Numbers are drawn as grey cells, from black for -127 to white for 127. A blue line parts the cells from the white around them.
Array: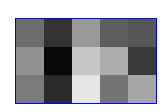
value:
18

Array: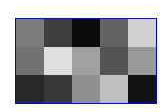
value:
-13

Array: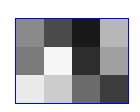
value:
-4

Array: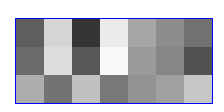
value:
-20

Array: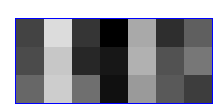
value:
-52

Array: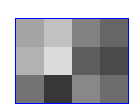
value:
50

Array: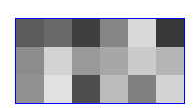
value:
12

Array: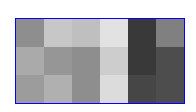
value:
42

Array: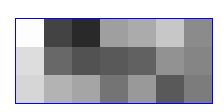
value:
93
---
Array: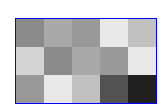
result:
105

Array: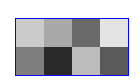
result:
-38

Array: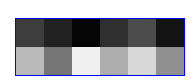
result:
16

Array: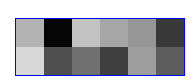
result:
-34

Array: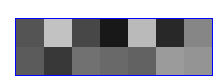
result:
20

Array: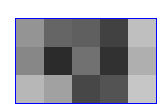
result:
47

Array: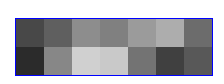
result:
-39

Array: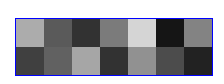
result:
-93
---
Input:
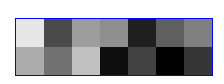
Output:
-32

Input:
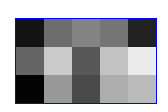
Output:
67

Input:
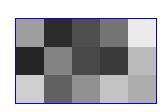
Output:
-69

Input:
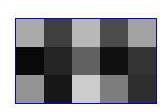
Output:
-111

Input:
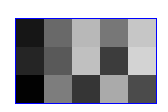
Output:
-67

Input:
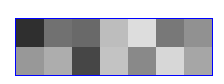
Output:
-7

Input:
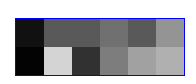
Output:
-38

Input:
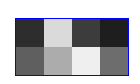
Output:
-67

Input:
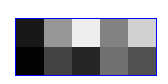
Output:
2
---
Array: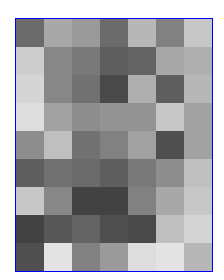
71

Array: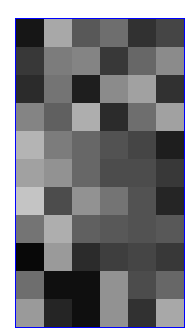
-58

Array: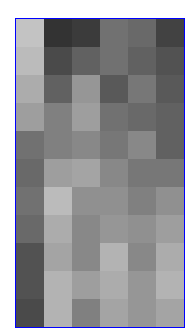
-61

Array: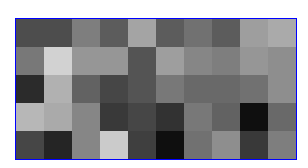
42

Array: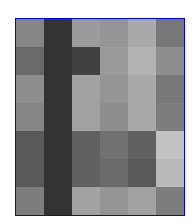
-8

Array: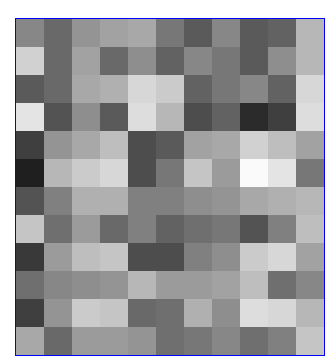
55

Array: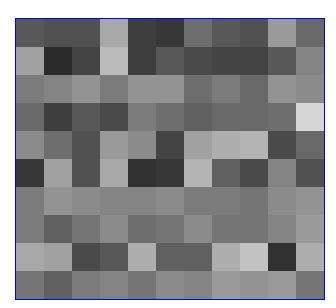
-23

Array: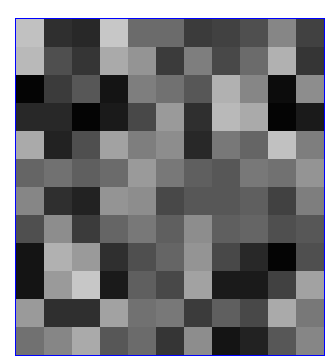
-62
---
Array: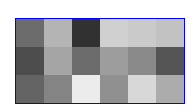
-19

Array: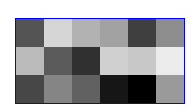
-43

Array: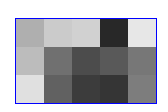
47

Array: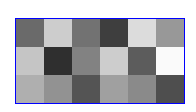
-21

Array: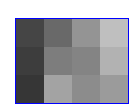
-58

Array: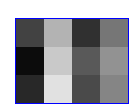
-61

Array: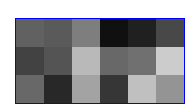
-30
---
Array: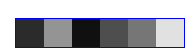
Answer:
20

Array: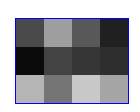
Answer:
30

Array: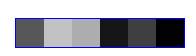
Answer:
66

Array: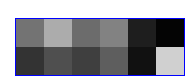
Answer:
44

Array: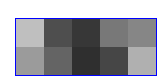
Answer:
-49

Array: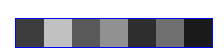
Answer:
65

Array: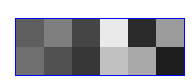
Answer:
-1
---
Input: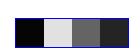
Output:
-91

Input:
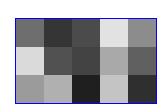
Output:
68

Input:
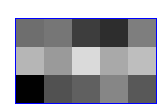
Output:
54

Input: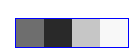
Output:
-17

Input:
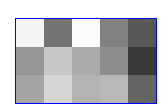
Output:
86

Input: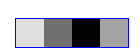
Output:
-15

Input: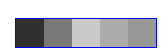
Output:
24

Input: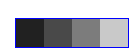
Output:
-54

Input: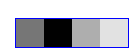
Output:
-9

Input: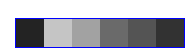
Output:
-21
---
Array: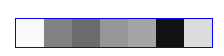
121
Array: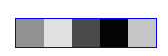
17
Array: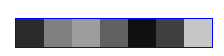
-84
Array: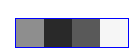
14
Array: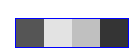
-42
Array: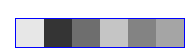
103
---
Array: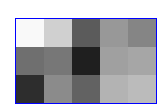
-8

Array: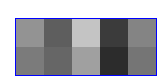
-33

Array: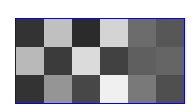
-68

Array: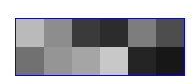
13

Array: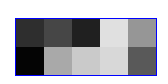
-57

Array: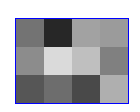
90

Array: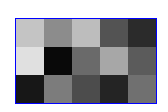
-118

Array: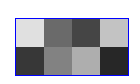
-21

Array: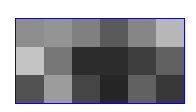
-8

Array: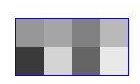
37
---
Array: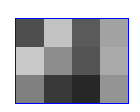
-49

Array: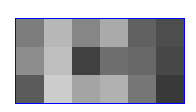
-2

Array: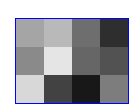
37

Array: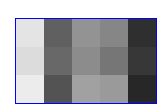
100

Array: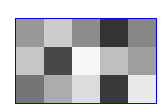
24

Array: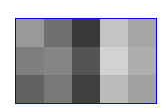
25

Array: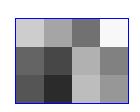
77

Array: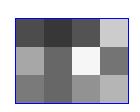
-51
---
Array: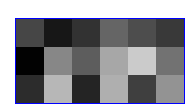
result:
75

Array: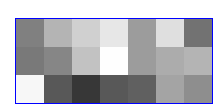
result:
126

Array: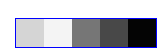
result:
116

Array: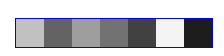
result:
116

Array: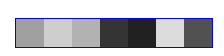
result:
92

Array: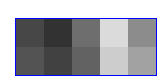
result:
91
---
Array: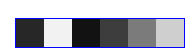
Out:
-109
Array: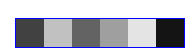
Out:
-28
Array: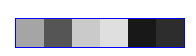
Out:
74
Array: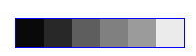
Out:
-33
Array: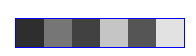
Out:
-62
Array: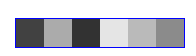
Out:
-77
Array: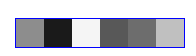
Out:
117
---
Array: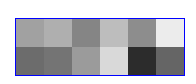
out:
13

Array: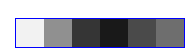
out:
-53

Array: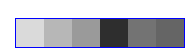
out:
-12

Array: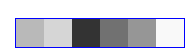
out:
22

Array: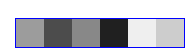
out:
111

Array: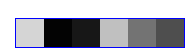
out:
-12

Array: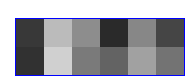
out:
7

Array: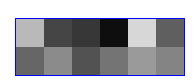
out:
87

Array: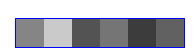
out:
-67

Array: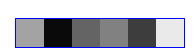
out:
-66
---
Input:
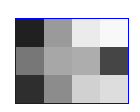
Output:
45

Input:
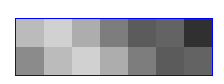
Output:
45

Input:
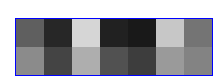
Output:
86

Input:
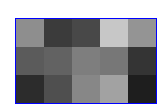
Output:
-1

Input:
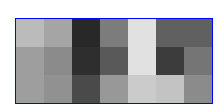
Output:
-81

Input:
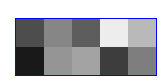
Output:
-34

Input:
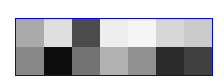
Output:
-52

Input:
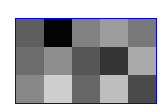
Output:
-41

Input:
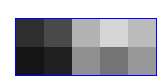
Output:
51

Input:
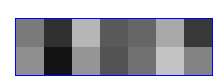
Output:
54
